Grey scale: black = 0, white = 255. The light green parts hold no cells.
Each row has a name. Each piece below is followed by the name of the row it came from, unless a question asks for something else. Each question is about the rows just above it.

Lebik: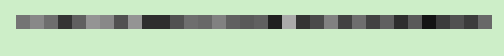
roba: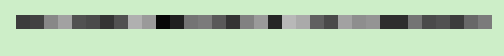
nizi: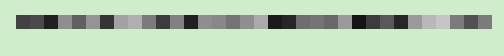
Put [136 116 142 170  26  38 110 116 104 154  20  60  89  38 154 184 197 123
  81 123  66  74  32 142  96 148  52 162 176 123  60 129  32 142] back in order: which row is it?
nizi
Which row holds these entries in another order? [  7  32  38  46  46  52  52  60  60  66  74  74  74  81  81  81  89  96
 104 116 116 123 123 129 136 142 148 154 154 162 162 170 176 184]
roba

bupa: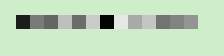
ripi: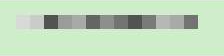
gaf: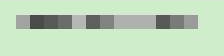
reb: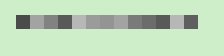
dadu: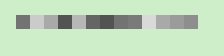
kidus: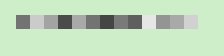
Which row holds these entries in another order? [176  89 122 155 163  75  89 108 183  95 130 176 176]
gaf
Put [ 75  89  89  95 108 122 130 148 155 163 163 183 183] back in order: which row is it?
reb
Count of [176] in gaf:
3
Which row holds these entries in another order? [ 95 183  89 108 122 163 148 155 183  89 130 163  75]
reb
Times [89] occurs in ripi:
0
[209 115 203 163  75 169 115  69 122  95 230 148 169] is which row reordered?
kidus
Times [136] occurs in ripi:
0

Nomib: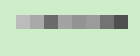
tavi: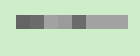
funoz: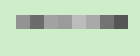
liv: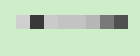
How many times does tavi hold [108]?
2
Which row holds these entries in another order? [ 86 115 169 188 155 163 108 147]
funoz
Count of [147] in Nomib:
1
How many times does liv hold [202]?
1
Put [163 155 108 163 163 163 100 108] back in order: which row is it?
tavi
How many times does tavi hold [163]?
4

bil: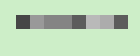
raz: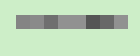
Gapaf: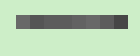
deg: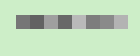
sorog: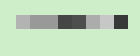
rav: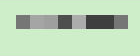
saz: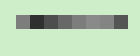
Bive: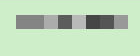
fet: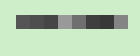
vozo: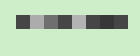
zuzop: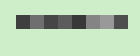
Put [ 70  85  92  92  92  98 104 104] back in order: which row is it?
Gapaf
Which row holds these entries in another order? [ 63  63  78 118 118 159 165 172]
rav
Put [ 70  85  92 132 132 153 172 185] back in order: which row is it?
Bive
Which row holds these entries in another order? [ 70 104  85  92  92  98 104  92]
Gapaf
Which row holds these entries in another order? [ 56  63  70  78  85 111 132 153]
fet
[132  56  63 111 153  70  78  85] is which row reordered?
fet
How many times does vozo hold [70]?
4

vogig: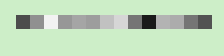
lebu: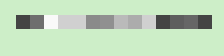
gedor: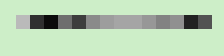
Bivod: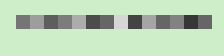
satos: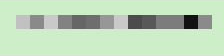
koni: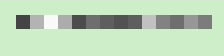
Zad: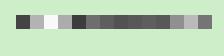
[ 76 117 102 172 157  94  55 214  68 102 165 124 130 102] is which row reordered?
Bivod
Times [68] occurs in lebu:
3
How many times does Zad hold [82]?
1

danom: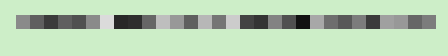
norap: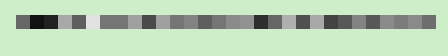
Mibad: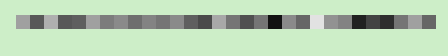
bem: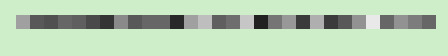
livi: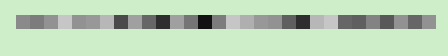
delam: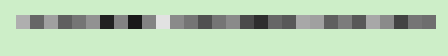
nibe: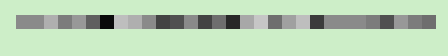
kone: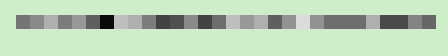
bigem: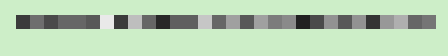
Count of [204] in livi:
0
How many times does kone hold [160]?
0
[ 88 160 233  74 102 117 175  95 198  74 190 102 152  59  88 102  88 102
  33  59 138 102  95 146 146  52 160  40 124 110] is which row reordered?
bigem
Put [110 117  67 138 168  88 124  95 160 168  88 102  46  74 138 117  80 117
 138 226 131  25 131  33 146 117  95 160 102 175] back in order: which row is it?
delam
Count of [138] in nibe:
7
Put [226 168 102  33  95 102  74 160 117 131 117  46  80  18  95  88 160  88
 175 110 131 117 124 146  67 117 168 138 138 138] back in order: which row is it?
norap
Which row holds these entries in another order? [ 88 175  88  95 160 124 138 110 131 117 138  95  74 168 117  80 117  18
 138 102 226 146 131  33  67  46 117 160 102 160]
Mibad

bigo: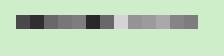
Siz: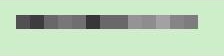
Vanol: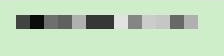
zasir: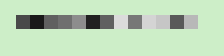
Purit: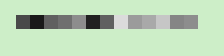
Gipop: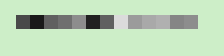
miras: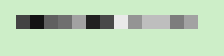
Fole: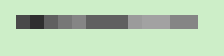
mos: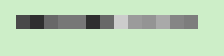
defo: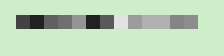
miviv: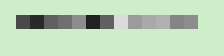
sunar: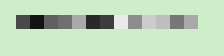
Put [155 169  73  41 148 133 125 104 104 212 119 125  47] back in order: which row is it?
bigo
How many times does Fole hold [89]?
0

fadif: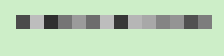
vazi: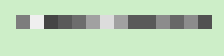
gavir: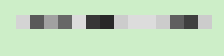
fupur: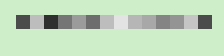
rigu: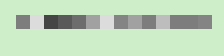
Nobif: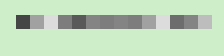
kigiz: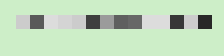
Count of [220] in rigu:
2
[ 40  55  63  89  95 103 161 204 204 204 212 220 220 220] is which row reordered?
gavir
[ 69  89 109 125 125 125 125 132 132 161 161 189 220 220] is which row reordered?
rigu
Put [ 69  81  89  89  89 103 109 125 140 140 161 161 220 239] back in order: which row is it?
vazi

